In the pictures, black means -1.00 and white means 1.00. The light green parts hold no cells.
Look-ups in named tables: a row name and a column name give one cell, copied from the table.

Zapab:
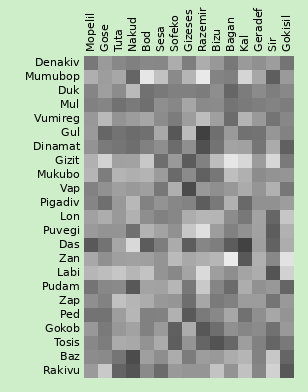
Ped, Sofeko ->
0.39
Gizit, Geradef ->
0.22
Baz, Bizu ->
0.20
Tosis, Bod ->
0.15
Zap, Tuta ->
0.51
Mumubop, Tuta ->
0.31
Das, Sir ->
-0.23
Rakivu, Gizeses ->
0.17
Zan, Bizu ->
0.43
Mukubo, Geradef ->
0.10
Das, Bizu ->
-0.01
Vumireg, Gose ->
0.45
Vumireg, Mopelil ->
0.19
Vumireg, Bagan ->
-0.15
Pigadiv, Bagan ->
0.39
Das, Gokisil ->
0.36
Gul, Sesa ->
0.32
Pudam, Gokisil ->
-0.21
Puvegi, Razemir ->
0.75

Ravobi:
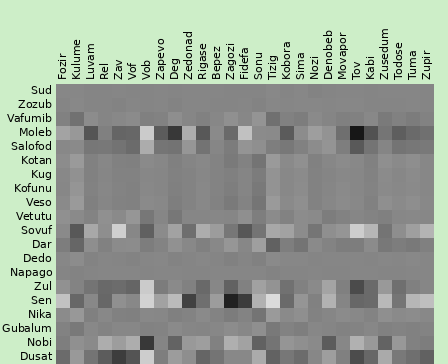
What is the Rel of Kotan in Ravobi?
0.06
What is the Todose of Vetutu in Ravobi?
0.06
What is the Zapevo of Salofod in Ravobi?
-0.08
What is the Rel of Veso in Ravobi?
0.05
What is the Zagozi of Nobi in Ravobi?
0.37
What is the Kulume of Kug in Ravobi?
0.14
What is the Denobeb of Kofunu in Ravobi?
0.05

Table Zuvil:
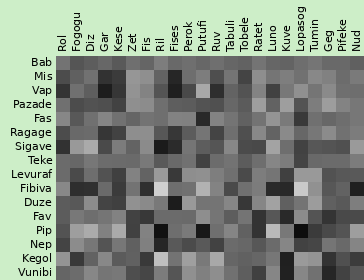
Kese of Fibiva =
-0.54
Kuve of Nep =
0.05
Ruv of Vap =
-0.64
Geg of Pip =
-0.43
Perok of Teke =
-0.11
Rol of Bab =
-0.10
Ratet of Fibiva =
-0.03
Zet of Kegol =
-0.24
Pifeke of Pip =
-0.34
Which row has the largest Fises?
Fas

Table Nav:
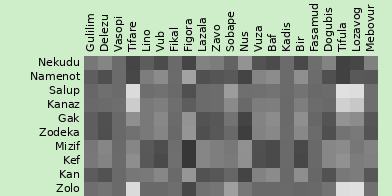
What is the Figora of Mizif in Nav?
-0.57
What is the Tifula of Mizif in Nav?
0.09
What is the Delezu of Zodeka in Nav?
-0.38
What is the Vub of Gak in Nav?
0.07
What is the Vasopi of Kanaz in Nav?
-0.14
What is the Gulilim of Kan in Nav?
-0.28
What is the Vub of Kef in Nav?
-0.42
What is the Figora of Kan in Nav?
0.18
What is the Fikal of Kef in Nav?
-0.13
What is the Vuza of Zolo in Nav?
-0.18
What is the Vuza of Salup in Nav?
-0.12
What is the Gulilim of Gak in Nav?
-0.26
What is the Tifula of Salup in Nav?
0.76
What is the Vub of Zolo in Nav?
-0.18
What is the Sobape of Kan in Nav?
-0.20
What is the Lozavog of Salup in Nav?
0.73
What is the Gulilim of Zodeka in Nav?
-0.26
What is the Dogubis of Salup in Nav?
-0.16
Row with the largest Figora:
Namenot

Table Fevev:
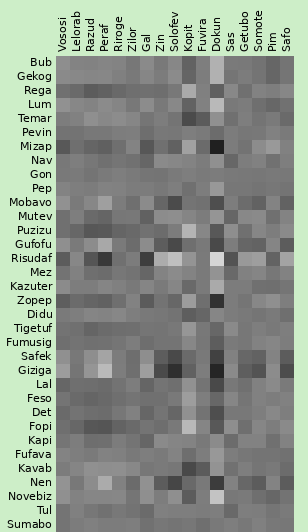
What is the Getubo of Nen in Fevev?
-0.19
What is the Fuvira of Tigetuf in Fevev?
-0.06
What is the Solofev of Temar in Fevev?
-0.09
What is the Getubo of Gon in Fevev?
-0.06
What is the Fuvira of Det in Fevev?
-0.10
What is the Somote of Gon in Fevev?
-0.07

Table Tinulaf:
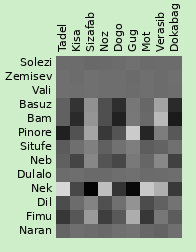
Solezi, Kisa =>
-0.15
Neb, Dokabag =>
-0.49
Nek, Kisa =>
-0.44
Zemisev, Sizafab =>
-0.12
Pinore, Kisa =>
-0.36
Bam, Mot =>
-0.18

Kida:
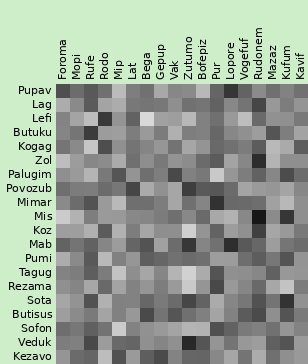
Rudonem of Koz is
-0.50
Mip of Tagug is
0.53
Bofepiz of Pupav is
0.44
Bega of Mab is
-0.35
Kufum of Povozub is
0.29
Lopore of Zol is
0.28
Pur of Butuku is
-0.19
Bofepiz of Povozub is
-0.30
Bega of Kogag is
0.04
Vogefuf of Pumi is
-0.14
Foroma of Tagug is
0.03
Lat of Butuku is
-0.02
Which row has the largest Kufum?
Rezama

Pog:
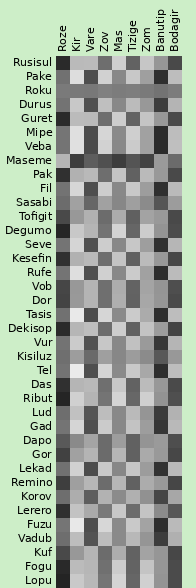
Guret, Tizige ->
-0.22
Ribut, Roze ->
-0.71
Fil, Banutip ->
-0.63
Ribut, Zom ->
0.62
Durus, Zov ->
0.50
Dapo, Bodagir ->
-0.39
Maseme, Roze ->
0.42
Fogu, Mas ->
0.60
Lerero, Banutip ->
0.09
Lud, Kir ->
0.51
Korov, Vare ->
-0.26
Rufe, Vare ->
-0.38
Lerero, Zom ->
0.54
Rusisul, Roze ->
-0.67
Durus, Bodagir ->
0.41
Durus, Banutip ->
-0.52
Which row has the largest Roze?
Maseme

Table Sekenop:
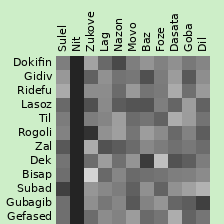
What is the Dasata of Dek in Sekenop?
-0.36
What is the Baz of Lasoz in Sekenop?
-0.35
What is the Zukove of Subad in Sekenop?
0.18
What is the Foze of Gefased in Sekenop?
-0.08
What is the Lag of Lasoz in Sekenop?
0.08
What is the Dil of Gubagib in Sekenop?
-0.50
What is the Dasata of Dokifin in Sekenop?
0.13
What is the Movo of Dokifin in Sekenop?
-0.01
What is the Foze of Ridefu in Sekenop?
-0.04
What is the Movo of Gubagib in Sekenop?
-0.31
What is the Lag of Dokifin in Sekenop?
-0.18
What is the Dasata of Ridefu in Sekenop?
0.34
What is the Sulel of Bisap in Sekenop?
-0.14
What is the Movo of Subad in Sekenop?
-0.25
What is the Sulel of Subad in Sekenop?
-0.50
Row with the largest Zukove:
Bisap

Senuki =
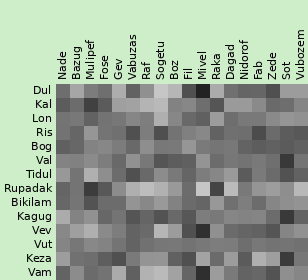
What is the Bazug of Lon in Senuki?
-0.06
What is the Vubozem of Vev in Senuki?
0.14
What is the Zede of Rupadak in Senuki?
0.23
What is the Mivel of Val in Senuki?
0.16
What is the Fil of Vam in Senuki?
-0.21
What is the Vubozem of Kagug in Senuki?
-0.22
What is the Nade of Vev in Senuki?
0.07

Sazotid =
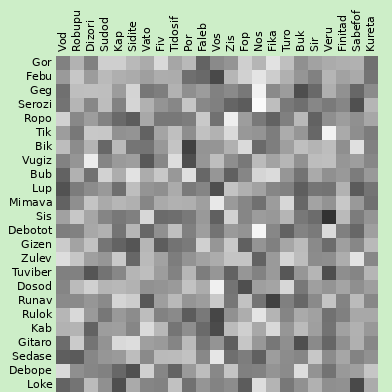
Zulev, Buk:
0.48
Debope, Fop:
0.00
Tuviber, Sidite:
0.42
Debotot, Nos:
0.92
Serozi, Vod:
-0.10
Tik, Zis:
0.71
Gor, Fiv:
0.70
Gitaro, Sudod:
0.15
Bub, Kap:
0.36
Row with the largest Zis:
Ropo

